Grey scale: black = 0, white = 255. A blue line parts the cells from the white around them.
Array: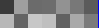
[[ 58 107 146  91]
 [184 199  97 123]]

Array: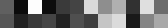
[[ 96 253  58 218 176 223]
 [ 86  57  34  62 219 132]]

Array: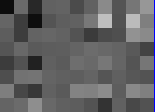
[[ 13  40  99  97  84 151]
 [101  14  94 120  82 127]
 [ 93  99  98  59  79 138]
 [ 85  90  94 108 100  67]
 [ 60  33  91 105 101 118]
 [ 78 116  96 100  96  83]
 [126  55  90 129  93 127]
 [100 142  96  83  97  82]]

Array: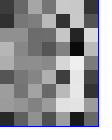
[[ 60 166 201  53]
 [ 49 126  51  83]
 [144 108 198 218]
 [182 109 129 186]
 [174 142 214 123]
 [ 85 133  62  67]
 [157 163 185  51]
 [155 130 225 156]
 [ 40 145 158 104]]

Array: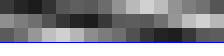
[[ 57  28  86  89 146 209 147 113]
 [143 111  54  29  90  89 150 209]
 [ 91 151 208 141 110  53  30  89]]

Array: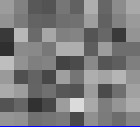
[[156  88 118 174 140]
 [147  99 111 158 130]
 [ 57 106 128  84  57]
 [ 47 137 174  94 110]
 [190 127  67 137  94]
 [154  99 159 174 181]
 [170 100  87 156 111]
 [ 83  49 157 169 149]
 [149 113 122 144 108]]

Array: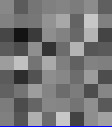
[[136 117 132 140]
 [130 119 168 199]
 [ 70  58 130 180]
 [ 91 143 108  86]
 [157 116 127 130]
 [ 91  82 135 156]
 [ 97 157 108  77]
 [124 101 133 143]
 [128 175 200 142]]

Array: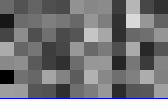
[[106 100  74 135  61  71]
 [ 23 113 119 150  49 150]
 [ 69  79  74 197  48 111]
 [171 118  71 105  79  40]
 [137  90  48 151  37  59]
 [  0 103 131 177 111 173]
 [158  86  47 125  43  88]]
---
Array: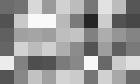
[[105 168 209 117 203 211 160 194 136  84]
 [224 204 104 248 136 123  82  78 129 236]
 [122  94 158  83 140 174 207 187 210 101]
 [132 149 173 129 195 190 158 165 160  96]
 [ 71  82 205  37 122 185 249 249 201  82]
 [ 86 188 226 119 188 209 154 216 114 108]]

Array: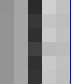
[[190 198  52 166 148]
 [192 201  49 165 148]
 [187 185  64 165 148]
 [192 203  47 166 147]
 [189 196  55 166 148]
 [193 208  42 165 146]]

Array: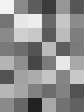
[[ 97 114 168  33 102 138]
 [ 82 130 108 129 165 182]
 [200 133 196 172 162  83]
 [168 232 124  70 142 180]
 [123  94 187  84 109 121]
 [126 188  90 199 207 138]
 [140 198 105 237 231 116]
 [ 86 150  59  93 137 243]]

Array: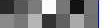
[[113 170  97  51 181 120 138]
 [117  18 119 252 123  87  41]]

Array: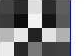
[[ 65  62 120  40 235]
 [177 226  34 230 184]
 [ 88  21 243  13  58]
 [ 94  44 223  42  68]]

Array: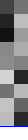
[[ 41 188]
 [101 195]
 [186 114]
 [ 38 211]
 [130 140]
 [172 136]
 [155  18]
 [189  35]
 [116  68]]
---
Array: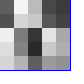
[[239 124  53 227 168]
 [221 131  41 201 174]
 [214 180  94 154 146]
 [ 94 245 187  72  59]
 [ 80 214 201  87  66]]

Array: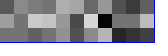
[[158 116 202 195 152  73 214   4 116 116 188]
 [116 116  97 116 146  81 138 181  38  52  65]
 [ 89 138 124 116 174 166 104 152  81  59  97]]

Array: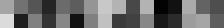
[[219  30 128  51 135  17 128 193  58  65 135  24  43 157 165  93]
 [165 114  85  37 107  93 149 200 179  72 179   3  17 171  99  78]]

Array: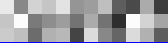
[[233 136 211 197 227 149 157 191  94  74 171  60]
 [203 191 108 177 184  68 219 136 101 219 177  94]
 [197 252 122 142 157 115 171 115  46 252 211 165]]

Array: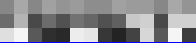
[[223 245  89  47  41 237 230  55  35  67 215  89 245  61]
 [135 168 135 161 148 155 141 141 161 155 155 135 168 148]
 [108 180  73 108  81 114 102  81  96 200 208  73 208 208]]

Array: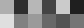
[[223 129 154 104  83 117]
 [175  46 183  68 203  31]]

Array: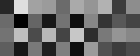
[[115 191  75 184  68 199  45 121 149 135]
 [107   2 101  23 115  15 135  52  88  68]
 [ 94  23 121  31 127  15 155  81  60  75]
 [ 39 222 162 155 107 170 149 178  60 141]]

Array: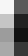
[[246  90]
 [197  33]
 [169  56]
 [156  17]]
